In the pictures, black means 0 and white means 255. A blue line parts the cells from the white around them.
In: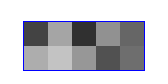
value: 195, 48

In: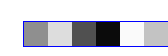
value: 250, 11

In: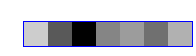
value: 205, 1

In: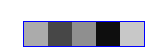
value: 200, 14

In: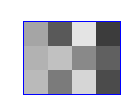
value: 228, 60

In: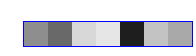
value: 230, 30

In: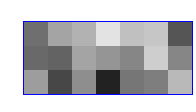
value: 227, 34

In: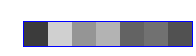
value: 208, 59

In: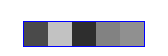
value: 194, 46
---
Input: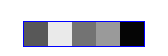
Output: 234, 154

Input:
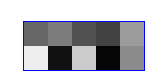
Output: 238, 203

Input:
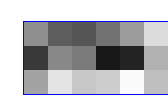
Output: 251, 228

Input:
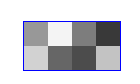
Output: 244, 210

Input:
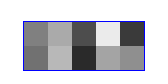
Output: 235, 184

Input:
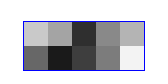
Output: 243, 201

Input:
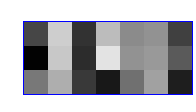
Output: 227, 206

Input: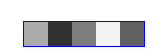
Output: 243, 171

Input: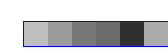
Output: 191, 171

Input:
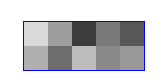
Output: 217, 189
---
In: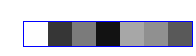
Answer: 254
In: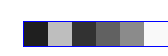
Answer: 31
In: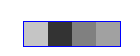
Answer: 197
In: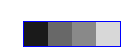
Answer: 26
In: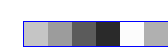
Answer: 197
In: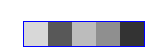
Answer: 216
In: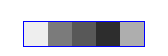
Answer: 238
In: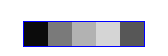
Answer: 11
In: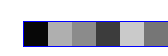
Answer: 7
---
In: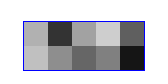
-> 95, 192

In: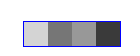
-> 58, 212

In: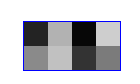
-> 206, 138

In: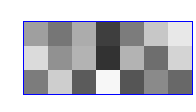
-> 232, 124

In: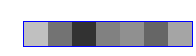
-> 165, 192

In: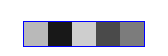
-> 124, 185
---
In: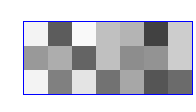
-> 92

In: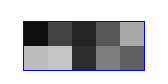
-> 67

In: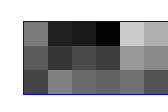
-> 32

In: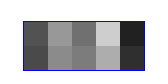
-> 152

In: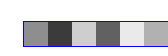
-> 59

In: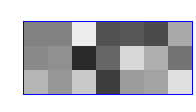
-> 129

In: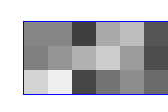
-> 134

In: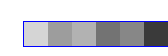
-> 157
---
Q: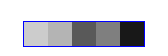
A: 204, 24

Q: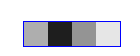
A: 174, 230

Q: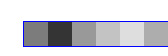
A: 124, 173

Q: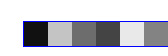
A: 17, 131

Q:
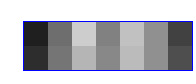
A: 31, 78

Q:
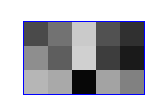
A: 74, 129

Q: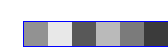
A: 146, 59

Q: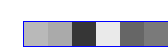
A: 185, 122

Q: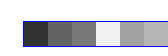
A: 50, 182

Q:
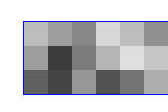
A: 189, 173
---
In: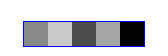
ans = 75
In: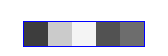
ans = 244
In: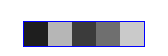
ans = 59
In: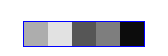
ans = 86
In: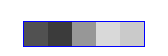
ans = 151
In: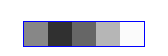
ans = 102
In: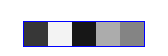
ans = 23
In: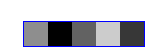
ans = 98
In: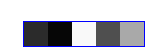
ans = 249
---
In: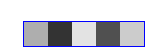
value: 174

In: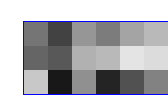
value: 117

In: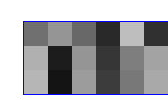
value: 112

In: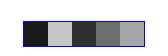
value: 25

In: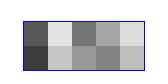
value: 88

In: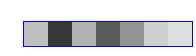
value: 191

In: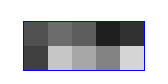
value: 80

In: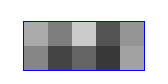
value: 170
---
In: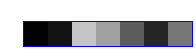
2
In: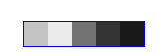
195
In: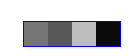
117
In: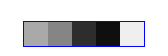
169
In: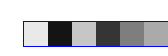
233
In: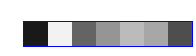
25
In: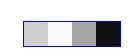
207
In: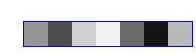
150
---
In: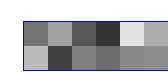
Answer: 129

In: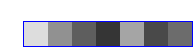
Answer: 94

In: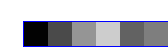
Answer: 149

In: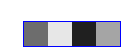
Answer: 32

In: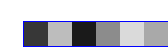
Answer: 26

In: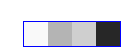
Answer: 207

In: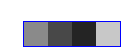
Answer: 36

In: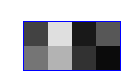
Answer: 50

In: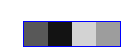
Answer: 211
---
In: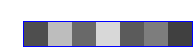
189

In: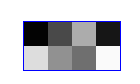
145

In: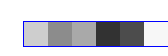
140

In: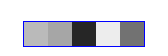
166

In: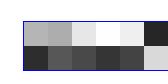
87

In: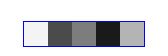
75

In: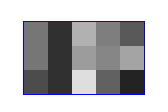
48

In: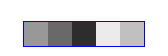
105

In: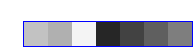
176

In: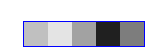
228
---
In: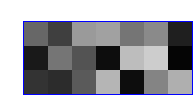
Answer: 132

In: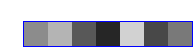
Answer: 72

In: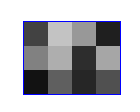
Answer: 38

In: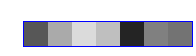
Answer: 128

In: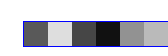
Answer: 146

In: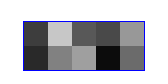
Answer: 12
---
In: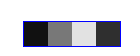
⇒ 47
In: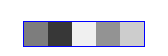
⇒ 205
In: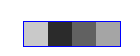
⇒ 165
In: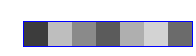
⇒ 107
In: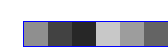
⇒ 100
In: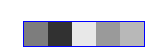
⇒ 184
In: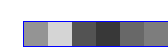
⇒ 125
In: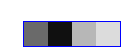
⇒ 220
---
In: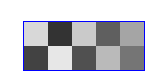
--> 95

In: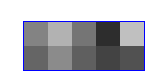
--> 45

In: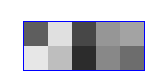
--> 150

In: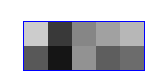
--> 161

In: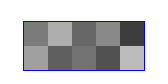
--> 137

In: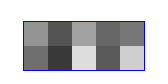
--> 103
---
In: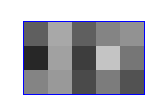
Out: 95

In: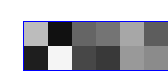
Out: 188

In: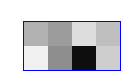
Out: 177

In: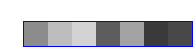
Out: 140

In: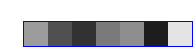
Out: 156

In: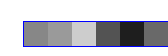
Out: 135
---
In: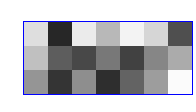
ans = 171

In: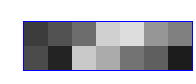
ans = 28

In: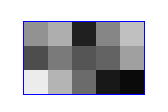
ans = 160

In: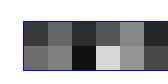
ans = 72

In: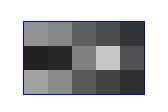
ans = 81

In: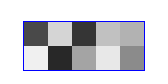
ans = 139

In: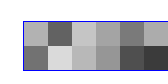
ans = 59

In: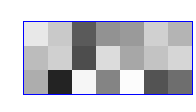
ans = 214
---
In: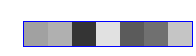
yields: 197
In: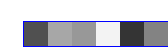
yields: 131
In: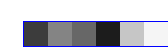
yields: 245
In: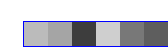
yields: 94
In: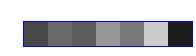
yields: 29
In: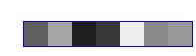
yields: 152
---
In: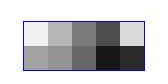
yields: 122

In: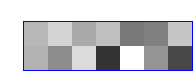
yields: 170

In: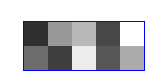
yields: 185

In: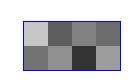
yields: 130

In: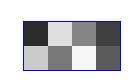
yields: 133

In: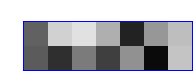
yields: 225

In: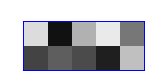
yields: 177
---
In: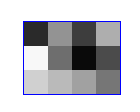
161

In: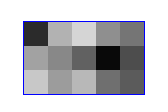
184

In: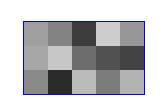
186

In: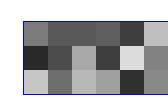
184

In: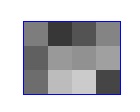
203

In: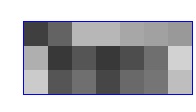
111
